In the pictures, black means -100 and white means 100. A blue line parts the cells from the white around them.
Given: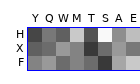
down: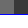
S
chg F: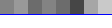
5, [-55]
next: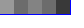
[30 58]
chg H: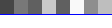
4, [-35]

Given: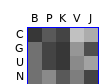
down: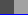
J
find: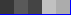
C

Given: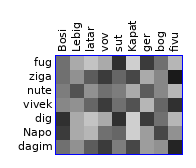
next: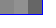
[-54 -12]
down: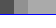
Lebig
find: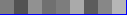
nute
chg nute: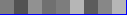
5, [33]
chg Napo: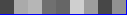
0, [-54]

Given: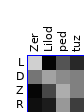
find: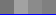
D
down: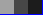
Lilod
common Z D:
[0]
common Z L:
[-96]
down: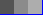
ped
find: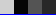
L

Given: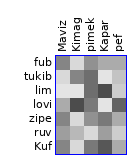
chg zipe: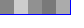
1, [70]
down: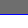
pimek
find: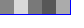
Kuf
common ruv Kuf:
[70]
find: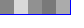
zipe
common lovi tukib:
[79]
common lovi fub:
[34]

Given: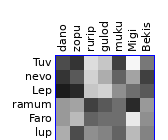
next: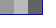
[-14 -14]
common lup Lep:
[12]
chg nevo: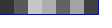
2, [65]
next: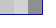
[-14 -30]
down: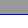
dano
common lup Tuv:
[-40]

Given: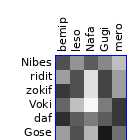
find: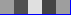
ridit
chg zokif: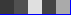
4, [24]
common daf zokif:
[-56]
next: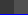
[ 76 -47]

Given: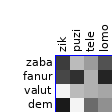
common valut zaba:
[47]
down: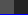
lomo
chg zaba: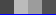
0, [-53]
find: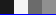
dem
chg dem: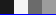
3, [13]

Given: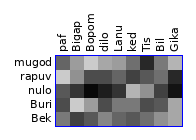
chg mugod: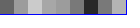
5, [-13]
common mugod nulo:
[41]
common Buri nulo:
[-31]
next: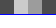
[-5 -5]
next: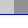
[-40 -40]
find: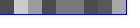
Buri
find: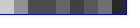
rapuv

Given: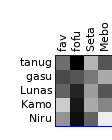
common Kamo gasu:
[33]
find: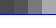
gasu
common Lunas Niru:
[-23]
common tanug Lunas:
[-33]
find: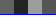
Lunas

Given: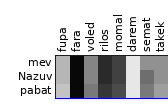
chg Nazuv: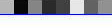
6, [-14]
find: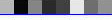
Nazuv
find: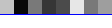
pabat
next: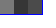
[81 -5]

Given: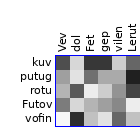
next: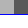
[86 61]
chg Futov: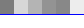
3, [25]
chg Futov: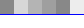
0, [-3]

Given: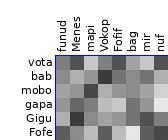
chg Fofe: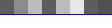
7, [-44]
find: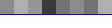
bab

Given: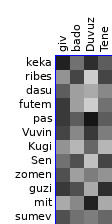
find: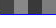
Vuvin
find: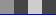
ribes
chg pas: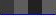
2, [-83]
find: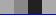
mit
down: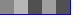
bado
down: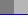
Tene
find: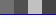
Sen

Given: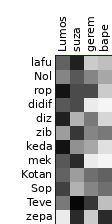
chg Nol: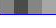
1, [-31]
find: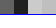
lafu

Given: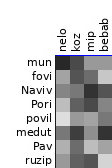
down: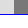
nelo
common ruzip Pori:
[-25]
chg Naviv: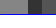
1, [-6]
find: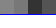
Naviv
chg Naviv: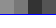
0, [4]
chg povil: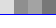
1, [20]
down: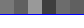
koz

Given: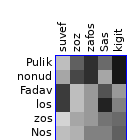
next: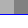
[  1 -25]
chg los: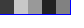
1, [49]
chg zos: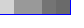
1, [30]
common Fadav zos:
[20]

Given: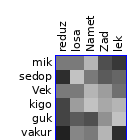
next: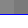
[ 42 -65]
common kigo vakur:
[42]
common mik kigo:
[42]
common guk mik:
[-38]
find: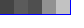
guk

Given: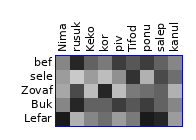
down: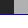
rusuk
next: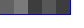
[-23   5]

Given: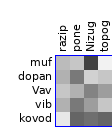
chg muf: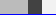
1, [55]
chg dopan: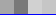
0, [39]
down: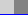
Nizug
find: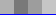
vib
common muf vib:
[55]
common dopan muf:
[55]
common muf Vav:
[55]

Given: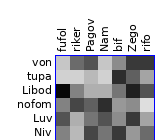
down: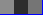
bif
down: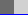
riker

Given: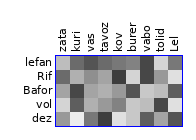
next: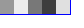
[ 57 -26]
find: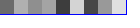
Rif

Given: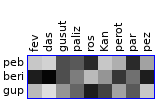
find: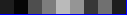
beri
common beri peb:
[-39]
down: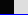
das

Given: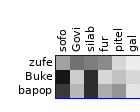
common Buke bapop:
[-65]
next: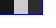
[69 52]
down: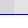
gal
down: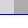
fur
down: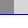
fur
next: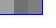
[ 8 69]
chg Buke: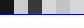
2, [-65]

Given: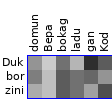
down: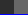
gan
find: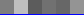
bor
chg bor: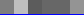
3, [-11]
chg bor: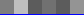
4, [-19]
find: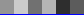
Duk

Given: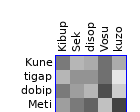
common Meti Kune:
[-4]
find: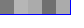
Kune
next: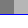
[ 34 -12]
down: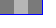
Kibup
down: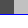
Vosu
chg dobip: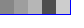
0, [-4]

